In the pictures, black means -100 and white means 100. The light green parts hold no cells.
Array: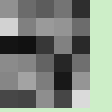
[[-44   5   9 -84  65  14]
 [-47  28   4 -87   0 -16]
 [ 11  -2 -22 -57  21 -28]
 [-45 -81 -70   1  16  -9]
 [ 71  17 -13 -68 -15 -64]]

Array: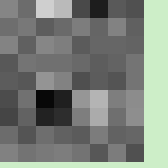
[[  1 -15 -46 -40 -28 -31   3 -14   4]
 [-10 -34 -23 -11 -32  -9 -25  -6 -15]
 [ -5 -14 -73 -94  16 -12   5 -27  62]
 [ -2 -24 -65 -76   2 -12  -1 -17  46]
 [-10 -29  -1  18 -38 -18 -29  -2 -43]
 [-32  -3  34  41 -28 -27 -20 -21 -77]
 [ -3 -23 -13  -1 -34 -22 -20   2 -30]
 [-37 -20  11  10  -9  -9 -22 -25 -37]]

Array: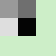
[[ 74  20]
 [-97 -13]]

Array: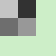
[[-14  54]
 [ 19 -61]]

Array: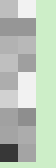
[[-57  29  26  64  36  50  40  18  49]
 [ 29  35  11  90  89  25  44  18  90]]

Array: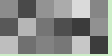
[[ 49 -31  10]
 [-12  43 -43]
 [  2  -8  15]
 [ -7 -39  34]
 [ 56 -54  71]
 [-53  14   5]]

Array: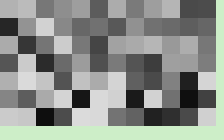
[[ 59   4  38 -33  34 -70  40]
 [ 56 -27  71  59 -58  15  47]
 [-89  33  54 -66  -8  65  -7]
 [-40  66 -35 -17  60   7  11]
 [ 72 -83  51  22  -6 -19  24]
 [ 70  70  34 -37 -46 -11 -28]
 [-10  64  66  -4  27 -31  35]
 [-23 -80 -25 -34  33  14  -4]
 [-74  65 -42 -52  43 -11  24]
 [-63 -11   1  25  20 -17  42]
 [-42 -88 -76  23  36 -26 -42]
 [ 63 -49  67  -2  -7 -20 -40]]

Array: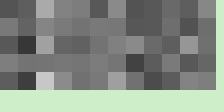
[[-27  -1 -31  -5 -34]
 [-51 -10 -57 -22 -26]
 [ 56  -9  26   4  33]
 [  9  -7 -21  -4   2]
 [-11  -8 -24 -10  -2]
 [ -5  -3 -10  -5 -31]
 [ 25  -8   0  -7   8]
 [-11 -48   8 -32 -35]
 [-40 -28 -17 -31 -31]
 [-28  -4 -26 -14 -18]
 [  3 -31  18 -36 -26]
 [ -1 -20 -12 -14   6]]

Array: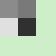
[[ 76   9]
 [-62  -5]]
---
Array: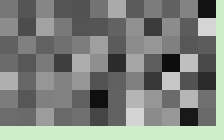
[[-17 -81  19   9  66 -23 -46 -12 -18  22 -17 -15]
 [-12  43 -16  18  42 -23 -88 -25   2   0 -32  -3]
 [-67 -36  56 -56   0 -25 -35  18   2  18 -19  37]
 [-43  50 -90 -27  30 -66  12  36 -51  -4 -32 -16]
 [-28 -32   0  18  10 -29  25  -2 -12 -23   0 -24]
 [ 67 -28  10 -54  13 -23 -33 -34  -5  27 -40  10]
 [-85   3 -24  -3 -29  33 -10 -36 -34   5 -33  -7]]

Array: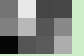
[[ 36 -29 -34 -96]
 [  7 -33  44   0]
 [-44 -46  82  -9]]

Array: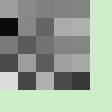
[[-55 -42  37 -44  72]
 [ 31  25 -28  23 -42]
 [  4   3 -10 -29  -4]
 [ 37  34 -21   6 -91]
 [  3   2   0   8  23]]

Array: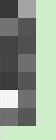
[[-32 -13]
 [-13  91]
 [-33 -53]
 [-13 -46]
 [-37 -47]
 [-34 -10]
 [ 29 -56]]

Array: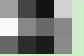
[[  8 -79 -65 -20]
 [  6 -18   6  95]
 [ 64 -85 -47  25]]

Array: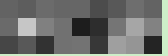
[[-72  17  25 -57 -10 -11 -61 -31 -45]
 [  2  30  -8 -65 -77 -11   0  55 -17]
 [-22 -14 -31 -40 -20 -20 -16 -27 -22]]

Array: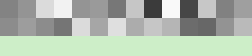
[[ 46  15 -19 -15  42  55  35  75  30  72  -8  10  23  10]
 [ 25   1  56 -45  95 -54  55  -7  21  16  90  72  16   3]]
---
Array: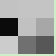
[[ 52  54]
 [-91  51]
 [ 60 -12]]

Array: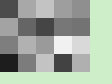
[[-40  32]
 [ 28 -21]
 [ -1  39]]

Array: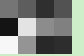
[[ -8 -27]
 [-84  78]
 [ 94  16]]

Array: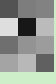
[[-35  -2]
 [ 74 -82]
 [-13  15]]

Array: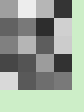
[[ 25  86]
 [-23  -5]
 [  0  42]]

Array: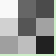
[[ 95 -20]
 [ 64 -33]
 [ 25  49]]
